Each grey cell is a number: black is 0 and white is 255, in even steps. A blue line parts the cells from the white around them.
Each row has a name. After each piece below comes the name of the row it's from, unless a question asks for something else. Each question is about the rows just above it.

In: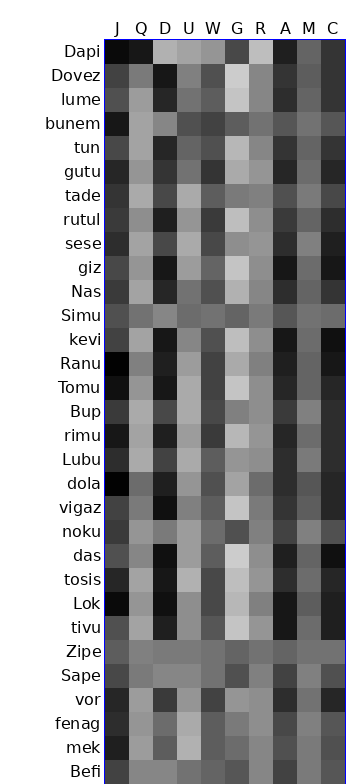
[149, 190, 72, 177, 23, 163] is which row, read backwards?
tosis
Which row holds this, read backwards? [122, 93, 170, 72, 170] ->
tade
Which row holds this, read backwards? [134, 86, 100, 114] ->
Befi
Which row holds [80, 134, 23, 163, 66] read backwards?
kevi

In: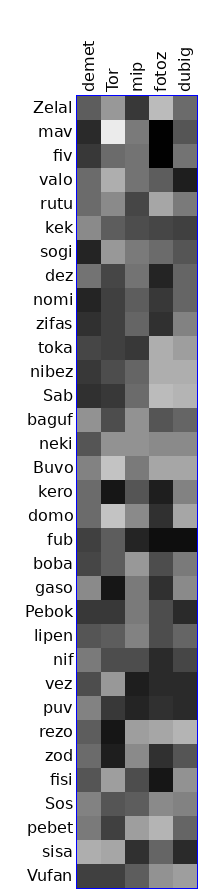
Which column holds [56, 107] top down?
demet
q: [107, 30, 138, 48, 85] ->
zod
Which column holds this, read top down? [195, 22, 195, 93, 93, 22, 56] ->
Tor
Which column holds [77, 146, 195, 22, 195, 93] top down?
Tor
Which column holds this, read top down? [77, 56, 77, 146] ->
Tor
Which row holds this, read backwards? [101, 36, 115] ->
dez
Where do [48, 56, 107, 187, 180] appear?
Sab

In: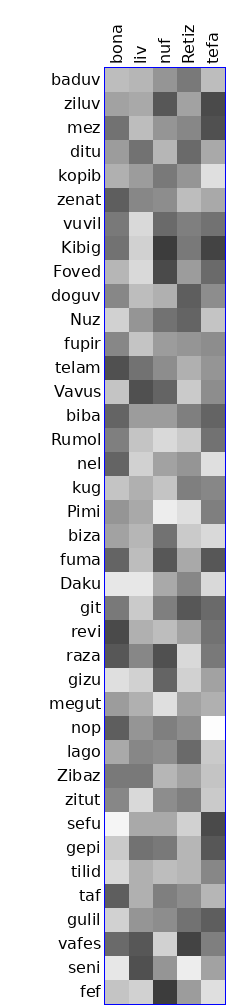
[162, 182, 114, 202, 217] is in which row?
biza
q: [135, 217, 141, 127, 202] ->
zitut
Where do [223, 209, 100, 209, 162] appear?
gizu

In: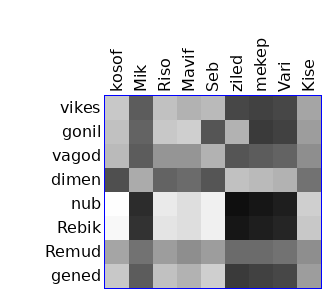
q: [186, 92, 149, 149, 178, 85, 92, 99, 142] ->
vagod
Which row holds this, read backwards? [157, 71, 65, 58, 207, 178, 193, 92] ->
gened
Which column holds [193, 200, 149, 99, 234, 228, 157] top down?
Riso
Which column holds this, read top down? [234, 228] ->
Riso

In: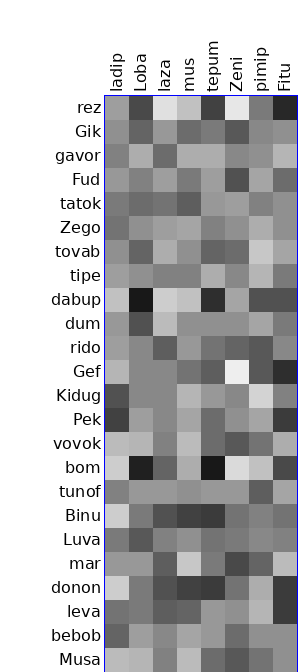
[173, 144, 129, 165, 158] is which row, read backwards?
Zego
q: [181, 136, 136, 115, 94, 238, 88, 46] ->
Gef
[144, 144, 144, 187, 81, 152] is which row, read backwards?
dum
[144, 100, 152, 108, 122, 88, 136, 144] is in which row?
Gik
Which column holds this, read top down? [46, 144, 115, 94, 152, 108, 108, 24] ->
tepum

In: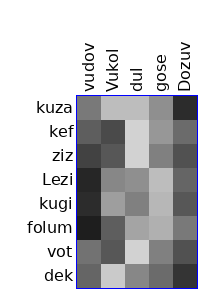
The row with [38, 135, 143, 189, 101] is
Lezi
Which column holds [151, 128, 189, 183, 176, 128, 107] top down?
gose
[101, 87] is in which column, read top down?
Dozuv
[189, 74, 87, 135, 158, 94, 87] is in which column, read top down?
Vukol
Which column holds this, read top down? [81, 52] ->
Dozuv
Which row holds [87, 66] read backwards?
ziz
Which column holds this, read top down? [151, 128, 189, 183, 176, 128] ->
gose

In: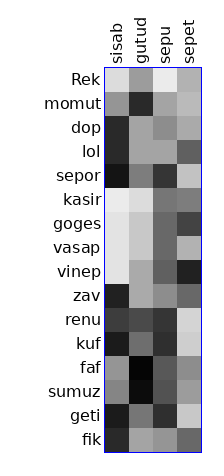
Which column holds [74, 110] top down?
gutud
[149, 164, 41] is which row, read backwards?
fik
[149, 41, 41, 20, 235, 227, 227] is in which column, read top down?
sisab
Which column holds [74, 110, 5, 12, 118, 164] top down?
gutud

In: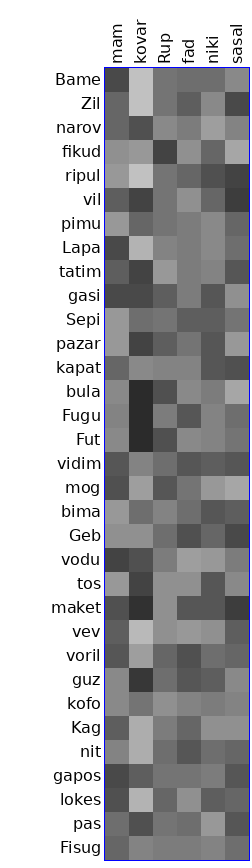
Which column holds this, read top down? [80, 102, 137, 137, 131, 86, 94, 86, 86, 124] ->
niki
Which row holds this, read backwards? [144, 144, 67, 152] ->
tos
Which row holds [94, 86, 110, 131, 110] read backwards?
bima
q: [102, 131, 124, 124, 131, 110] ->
Fisug
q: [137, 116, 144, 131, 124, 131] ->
kofo
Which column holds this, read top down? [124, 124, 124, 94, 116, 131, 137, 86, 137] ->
fad
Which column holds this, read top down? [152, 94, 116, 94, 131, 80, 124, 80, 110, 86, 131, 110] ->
Rup

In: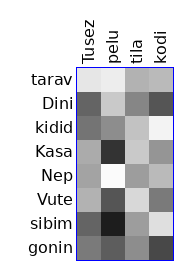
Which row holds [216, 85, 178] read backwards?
Vute
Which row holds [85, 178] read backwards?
Vute
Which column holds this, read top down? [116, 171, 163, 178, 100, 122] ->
Tusez
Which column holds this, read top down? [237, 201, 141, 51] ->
pelu
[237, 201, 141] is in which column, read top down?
pelu
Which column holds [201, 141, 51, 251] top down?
pelu

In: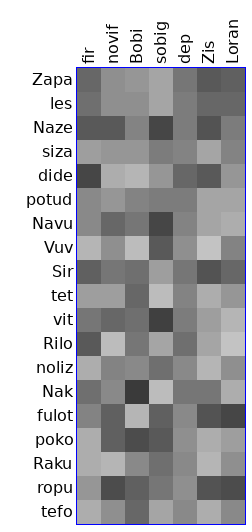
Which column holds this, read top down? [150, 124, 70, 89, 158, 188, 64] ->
sobig
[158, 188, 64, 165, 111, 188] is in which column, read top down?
sobig
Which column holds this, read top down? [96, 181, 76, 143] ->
novif

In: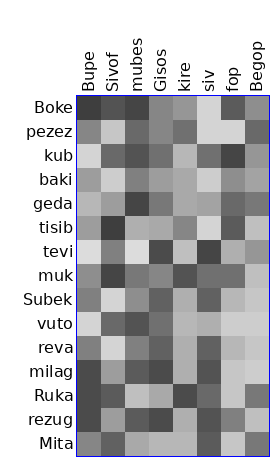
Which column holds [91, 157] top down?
Sivof
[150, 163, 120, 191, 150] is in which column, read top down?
Begop
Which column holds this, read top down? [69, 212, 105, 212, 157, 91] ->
Sivof
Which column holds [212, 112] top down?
siv
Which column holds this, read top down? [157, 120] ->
Gisos
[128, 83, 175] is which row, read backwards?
rezug

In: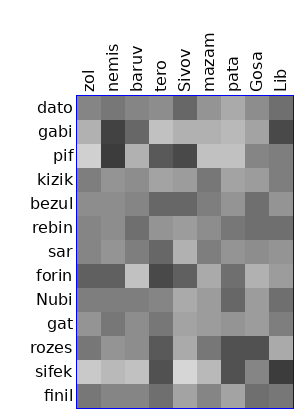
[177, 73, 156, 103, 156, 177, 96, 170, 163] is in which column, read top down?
Sivov
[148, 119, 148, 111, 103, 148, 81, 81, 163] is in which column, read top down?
pata
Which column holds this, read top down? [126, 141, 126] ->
mazam

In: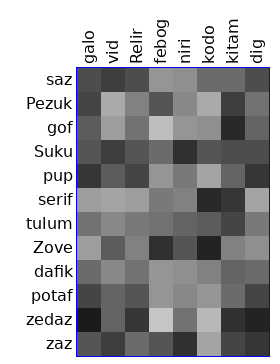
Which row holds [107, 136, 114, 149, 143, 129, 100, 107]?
dafik
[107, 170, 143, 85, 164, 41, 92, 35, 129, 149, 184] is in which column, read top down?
kodo
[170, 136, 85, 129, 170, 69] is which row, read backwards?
Pezuk
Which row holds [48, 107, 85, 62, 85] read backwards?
Suku
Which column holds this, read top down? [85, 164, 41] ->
kodo
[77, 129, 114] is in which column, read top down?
Relir
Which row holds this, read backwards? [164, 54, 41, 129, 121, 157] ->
serif

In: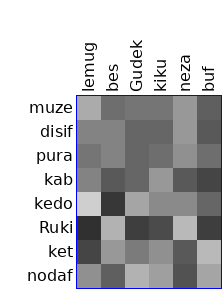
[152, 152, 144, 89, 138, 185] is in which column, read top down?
neza
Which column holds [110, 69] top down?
buf
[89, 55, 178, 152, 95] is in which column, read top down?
bes
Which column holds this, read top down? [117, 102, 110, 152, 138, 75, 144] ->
kiku
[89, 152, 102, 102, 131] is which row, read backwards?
disif
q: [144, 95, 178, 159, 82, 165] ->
nodaf
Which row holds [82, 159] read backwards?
nodaf

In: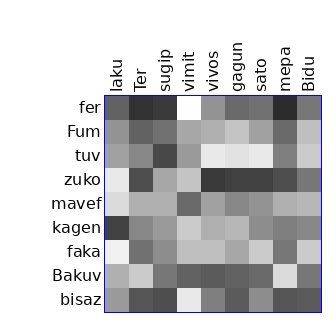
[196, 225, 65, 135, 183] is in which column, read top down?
gagun
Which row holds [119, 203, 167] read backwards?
faka

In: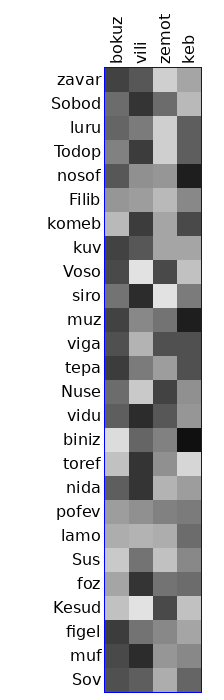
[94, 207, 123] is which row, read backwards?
luru
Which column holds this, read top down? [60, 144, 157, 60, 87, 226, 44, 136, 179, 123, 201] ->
vili

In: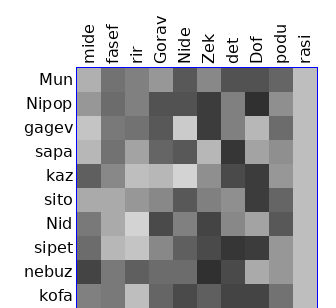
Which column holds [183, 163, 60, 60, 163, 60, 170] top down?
Dof
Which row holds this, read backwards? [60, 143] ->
sito
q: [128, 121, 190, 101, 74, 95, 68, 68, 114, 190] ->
kofa
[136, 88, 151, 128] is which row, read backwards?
Mun
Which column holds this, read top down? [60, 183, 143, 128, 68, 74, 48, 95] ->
Zek

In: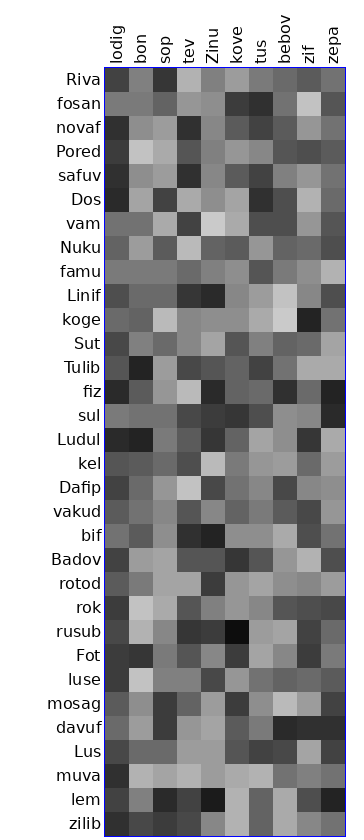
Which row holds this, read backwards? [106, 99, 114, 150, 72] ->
luse
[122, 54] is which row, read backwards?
Fot

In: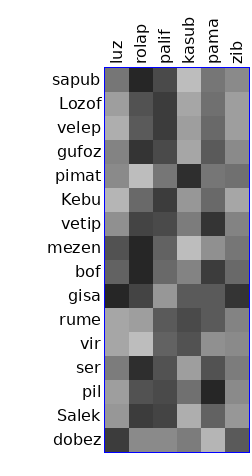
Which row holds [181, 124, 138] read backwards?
dobez
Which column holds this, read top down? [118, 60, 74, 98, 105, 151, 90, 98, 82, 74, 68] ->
palif

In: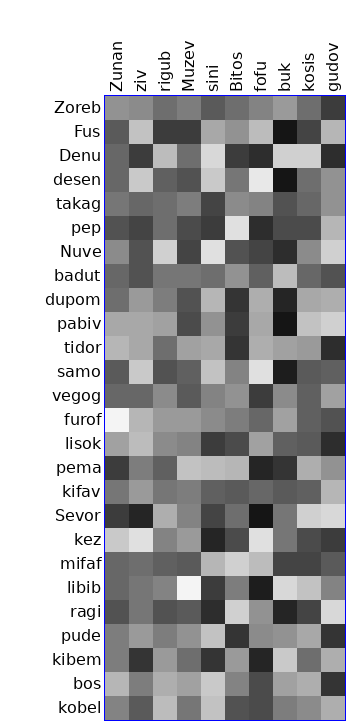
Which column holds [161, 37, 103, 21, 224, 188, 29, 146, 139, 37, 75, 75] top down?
fofu
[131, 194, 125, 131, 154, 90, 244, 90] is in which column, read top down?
Muzev
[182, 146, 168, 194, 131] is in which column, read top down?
sini

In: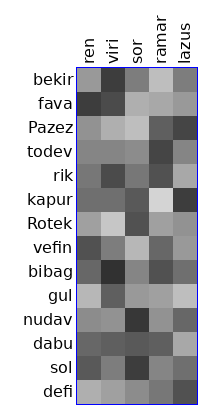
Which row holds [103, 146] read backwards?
nudav
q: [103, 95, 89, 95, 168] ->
dabu
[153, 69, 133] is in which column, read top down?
lazus
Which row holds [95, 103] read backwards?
dabu
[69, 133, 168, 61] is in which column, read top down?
lazus

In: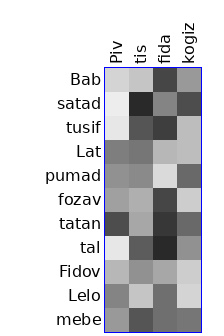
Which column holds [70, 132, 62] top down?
fida
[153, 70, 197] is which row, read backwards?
Bab
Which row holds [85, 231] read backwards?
tusif

